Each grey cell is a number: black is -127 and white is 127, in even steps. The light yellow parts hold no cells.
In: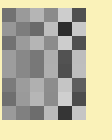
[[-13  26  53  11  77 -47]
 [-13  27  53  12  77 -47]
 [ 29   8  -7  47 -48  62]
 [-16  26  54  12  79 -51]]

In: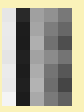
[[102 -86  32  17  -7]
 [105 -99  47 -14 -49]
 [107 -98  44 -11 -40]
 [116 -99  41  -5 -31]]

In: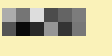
[[ 44 -10  93 -51 -27  -3]]

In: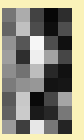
[[  -9   44  -61 -120  -82]
 [  18  -41  118  -49 -111]
 [  13  -13   61  -87 -110]
 [ -38   72 -118  -56   37]
 [  26  -65  103   -8  -91]]

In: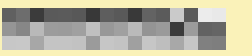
[[-31 -18 -68 -37 -36 -39 -71 -33 -38 -70 -28 -36  74 -37 108 105]
 [ 71  72  39  68  68  66  27  70  67  32  70  62  40  70   0  -1]]

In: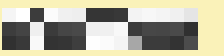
[[117 127 -67 123 112 110 -74 -74 -71 115 119 116 112 101]
 [-78 -70 121 -76 -74 -65 126 123 116  39 -68 -68 -76 -51]]
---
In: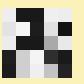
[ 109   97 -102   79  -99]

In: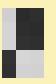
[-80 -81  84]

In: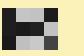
[-99 -95  63]

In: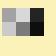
[-91  -5]

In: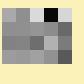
[ 86  12 -17  25]

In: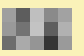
[ 34 -33  21]

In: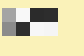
[-82 119]
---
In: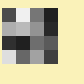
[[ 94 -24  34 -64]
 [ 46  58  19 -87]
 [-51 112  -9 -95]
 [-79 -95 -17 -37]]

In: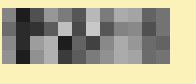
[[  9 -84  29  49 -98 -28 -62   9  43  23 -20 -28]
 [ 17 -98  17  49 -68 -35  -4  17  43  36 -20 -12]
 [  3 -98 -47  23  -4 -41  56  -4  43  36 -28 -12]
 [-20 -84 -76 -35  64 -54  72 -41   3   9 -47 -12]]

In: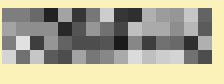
[[  84  -14   70  -36  -50   35   -8    7   42   91   63   77   84  -14
   -50]
 [  35   14   14   14  -87  -43   22  -14  -58   63   42   42   14   55
   -36]
 [  -1   -1  -22  -93   35  -73   -8   77  -73  -80   48   28   22   70
   -28]
 [  -1   97  -65   22  -28  -50  -50  -43 -101    7  -65  -14  -22  -80
    48]]

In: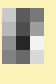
[[ 15 -89 115]
 [  1 -22  88]
 [ 55 -49  30]
 [ 73 -36  -7]]

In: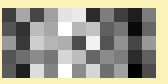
[[ -37  -97   93    4  126   11   86  -17   32 -125  -51]
 [  25  -71   78   53   46  -51  113  -43   18  -57   25]
 [ -43  -77   60   39  126   53   66  -31   -9 -117  -25]
 [ -43  -17   11   -9   86   60  -25   11   -2  -84  -31]
 [ -64   39  -57   32   99  106  -84   -2  -64  -97   -2]]

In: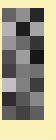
[[  51  -97   37]
 [ -82  -40    8]
 [ -61   -6  -14]
 [ -33  -61  -33]
 [  65    1  -67]
 [  21  -21  -74]
 [ -27   15  -89]
 [ -46   29 -105]]

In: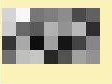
[[ -15   63   70  -88  -45   33   18]
 [  84  119   -8   -1   12  -52  -30]
 [  76  -23  -38   49   18   56  -82]
 [ -74   41 -113   33 -106  -60    6]]

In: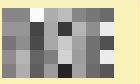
[[  6   6 123  46  60   6  -8 -20]
 [ 14  53 -26   0  82  28 -14 108]
 [  0  46 -33  28 -90  34 -20 -40]
 [ -8  14 -52  40  74  34 -14 -46]
 [ 22  22 -58  40 -70  53  14 108]]
